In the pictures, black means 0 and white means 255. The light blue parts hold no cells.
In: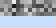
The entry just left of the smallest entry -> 144
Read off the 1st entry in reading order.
156
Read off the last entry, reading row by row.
130
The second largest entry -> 211
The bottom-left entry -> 196
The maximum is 237
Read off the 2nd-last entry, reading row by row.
115
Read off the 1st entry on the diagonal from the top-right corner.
156
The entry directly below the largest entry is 27
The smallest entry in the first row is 86
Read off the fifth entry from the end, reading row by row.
115
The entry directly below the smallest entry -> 196
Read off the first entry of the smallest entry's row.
156
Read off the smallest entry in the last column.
70
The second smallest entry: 58
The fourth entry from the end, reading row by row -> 100
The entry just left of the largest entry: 144

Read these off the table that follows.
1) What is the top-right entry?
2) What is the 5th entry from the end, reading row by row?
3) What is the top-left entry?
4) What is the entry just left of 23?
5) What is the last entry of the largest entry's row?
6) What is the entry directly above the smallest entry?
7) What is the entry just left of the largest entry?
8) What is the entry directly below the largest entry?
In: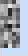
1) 203
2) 113
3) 113
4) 67
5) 171
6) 203
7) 171
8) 37

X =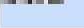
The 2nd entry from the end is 101
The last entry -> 128
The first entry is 173

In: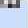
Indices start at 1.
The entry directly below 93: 81
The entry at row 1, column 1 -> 124
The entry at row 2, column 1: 155

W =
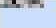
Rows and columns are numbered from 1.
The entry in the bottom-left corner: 131
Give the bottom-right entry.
115
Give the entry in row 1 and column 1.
208
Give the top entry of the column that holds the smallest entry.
15
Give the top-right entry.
179
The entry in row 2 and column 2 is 102

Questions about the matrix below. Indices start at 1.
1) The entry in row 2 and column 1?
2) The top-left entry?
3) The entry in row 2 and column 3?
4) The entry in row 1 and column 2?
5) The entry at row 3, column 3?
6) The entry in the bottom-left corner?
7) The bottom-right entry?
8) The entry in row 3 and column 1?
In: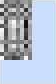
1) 77
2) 216
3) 107
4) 107
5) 188
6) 246
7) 123
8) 216

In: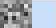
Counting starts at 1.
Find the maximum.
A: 230
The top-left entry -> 158
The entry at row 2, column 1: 131
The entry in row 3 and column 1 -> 158
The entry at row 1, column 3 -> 172
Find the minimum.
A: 37
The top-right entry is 158
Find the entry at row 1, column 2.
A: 186
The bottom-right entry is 103
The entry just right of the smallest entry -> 172
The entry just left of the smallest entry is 131

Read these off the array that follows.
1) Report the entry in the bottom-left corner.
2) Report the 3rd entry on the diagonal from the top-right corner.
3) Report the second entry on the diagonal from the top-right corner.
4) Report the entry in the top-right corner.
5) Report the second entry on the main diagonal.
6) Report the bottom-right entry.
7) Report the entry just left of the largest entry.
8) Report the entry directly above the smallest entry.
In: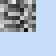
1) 146
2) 173
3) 161
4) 133
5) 161
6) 118
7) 161
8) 202
